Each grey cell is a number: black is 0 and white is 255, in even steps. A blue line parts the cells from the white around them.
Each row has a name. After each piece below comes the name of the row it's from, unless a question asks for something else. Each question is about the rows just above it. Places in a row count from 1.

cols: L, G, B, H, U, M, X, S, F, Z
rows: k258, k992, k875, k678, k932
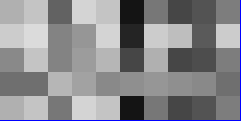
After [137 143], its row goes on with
[150 143 137 111]
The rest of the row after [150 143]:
[137 111]
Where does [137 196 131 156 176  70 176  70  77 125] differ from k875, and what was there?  5, [182]

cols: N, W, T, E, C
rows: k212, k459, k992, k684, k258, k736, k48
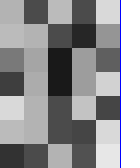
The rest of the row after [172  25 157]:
[210]
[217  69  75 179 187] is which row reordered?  k736
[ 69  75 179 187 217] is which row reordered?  k736

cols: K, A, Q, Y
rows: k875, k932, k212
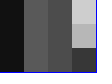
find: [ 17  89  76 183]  k932
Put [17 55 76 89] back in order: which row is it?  k212
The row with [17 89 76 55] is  k212
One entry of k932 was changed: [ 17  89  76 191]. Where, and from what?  4, [183]

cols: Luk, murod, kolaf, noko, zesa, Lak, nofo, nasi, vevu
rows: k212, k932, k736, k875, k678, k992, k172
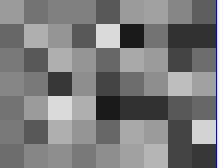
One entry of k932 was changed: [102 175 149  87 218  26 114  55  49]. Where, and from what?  8, [49]
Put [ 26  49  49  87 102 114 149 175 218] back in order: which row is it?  k932
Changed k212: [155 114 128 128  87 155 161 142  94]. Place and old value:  8, [134]
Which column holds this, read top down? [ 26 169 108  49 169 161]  Lak
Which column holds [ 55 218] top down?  kolaf
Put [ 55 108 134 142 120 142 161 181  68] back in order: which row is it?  k172

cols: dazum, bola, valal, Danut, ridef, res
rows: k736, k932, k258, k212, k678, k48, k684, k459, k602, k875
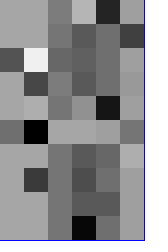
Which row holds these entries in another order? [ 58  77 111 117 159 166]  k459
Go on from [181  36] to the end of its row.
[159]
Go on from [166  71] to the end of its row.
[124  89 111 153]
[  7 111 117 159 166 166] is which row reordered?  k875
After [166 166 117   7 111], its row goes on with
[159]
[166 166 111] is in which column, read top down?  dazum

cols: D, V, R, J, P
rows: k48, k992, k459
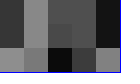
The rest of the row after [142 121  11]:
[ 60 129]
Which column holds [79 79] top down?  J
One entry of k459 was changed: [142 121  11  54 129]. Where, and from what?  4, [60]
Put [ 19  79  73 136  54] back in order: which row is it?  k992

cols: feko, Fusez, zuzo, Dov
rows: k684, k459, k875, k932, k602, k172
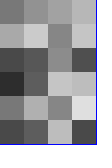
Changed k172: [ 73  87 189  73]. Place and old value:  2, [93]
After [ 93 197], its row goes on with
[189]
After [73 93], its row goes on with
[189  73]
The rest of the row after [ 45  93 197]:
[189]

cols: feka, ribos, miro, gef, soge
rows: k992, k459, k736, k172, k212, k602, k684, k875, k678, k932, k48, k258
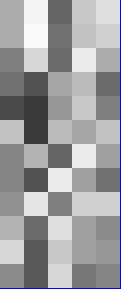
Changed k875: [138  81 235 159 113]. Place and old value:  1, [132]
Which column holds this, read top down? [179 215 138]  feka

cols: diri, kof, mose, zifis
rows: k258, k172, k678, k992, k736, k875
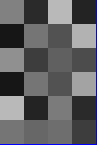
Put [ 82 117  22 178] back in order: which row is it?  k172
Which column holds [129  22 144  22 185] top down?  diri
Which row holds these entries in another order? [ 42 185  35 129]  k258
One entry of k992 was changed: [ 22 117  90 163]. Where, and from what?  3, [82]

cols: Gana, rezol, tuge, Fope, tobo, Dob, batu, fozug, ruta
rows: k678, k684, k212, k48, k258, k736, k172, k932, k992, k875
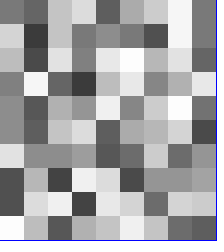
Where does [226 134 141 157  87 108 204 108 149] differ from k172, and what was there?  2, [141]
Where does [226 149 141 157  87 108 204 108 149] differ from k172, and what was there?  2, [141]
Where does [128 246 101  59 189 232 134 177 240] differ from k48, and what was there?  9, [232]
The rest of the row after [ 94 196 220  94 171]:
[183 212  74]
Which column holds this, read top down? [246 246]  fozug
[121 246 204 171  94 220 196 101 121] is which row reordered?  k678
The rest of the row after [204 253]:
[114]

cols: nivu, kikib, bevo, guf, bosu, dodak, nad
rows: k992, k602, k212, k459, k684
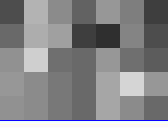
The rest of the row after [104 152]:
[112  91]
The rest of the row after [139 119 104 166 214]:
[152]
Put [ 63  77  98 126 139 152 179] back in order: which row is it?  k992
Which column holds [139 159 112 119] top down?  bevo
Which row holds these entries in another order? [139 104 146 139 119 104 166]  k684
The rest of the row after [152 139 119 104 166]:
[214 152]
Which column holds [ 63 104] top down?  guf

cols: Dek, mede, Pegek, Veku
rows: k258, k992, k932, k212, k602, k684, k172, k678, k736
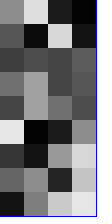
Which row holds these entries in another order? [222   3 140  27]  k258
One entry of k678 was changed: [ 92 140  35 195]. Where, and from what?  1, [100]
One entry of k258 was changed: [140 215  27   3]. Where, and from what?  2, [222]
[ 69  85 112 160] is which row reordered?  k212
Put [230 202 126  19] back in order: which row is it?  k736
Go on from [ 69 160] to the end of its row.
[112  77]

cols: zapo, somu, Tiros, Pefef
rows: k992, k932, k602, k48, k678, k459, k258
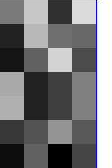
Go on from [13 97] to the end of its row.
[ 0 69]
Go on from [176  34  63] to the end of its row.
[128]
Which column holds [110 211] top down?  Tiros
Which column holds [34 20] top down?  zapo

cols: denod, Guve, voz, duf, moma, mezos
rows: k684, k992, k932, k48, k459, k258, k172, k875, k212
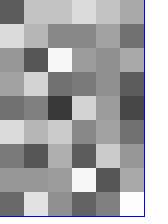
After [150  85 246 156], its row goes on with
[144 168]
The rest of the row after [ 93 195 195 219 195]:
[168]
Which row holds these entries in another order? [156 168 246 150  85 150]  k875
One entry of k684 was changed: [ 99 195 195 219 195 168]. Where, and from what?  1, [93]
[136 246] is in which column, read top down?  voz
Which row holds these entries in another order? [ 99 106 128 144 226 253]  k212

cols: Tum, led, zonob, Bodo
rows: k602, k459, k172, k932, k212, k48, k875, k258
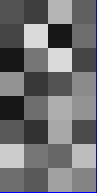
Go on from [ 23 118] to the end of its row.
[218  69]
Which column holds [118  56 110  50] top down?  led
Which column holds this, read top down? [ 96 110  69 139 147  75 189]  Bodo
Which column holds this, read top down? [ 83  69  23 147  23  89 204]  Tum
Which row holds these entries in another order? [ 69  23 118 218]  k172
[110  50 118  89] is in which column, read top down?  led

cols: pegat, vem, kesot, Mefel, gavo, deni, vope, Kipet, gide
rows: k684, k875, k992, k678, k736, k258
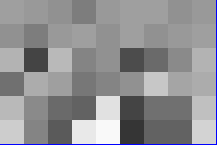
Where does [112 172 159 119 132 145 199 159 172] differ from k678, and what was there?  8, [165]
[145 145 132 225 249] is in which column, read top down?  gavo
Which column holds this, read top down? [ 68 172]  vem
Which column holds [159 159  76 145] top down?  deni
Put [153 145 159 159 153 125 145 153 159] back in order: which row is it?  k684

